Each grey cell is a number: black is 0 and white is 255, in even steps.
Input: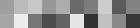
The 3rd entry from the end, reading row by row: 192
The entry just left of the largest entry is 166
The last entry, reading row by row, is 56
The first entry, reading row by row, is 158
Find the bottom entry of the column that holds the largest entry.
236
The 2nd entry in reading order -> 186

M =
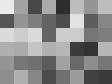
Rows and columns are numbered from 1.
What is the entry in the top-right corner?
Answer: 189
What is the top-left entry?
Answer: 234
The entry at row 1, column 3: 71
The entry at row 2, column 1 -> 85
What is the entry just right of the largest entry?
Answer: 162
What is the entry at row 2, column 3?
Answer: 126
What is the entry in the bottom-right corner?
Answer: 59
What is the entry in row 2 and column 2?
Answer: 149
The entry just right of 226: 92
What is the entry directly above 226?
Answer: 189
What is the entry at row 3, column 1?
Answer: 218
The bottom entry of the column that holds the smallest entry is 112
